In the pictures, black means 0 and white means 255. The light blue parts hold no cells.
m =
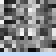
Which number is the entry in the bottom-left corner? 25
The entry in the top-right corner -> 135
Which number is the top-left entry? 243
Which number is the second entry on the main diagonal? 89
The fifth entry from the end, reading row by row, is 57
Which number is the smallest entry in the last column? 10
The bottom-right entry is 190
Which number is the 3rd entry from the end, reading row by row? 202
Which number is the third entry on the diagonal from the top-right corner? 57
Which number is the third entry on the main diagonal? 41
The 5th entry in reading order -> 164
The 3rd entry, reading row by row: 41
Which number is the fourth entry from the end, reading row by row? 178
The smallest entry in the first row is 25

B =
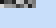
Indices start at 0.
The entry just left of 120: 145
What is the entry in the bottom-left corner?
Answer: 217
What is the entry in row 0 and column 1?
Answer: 81
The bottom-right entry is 133
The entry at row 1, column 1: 158
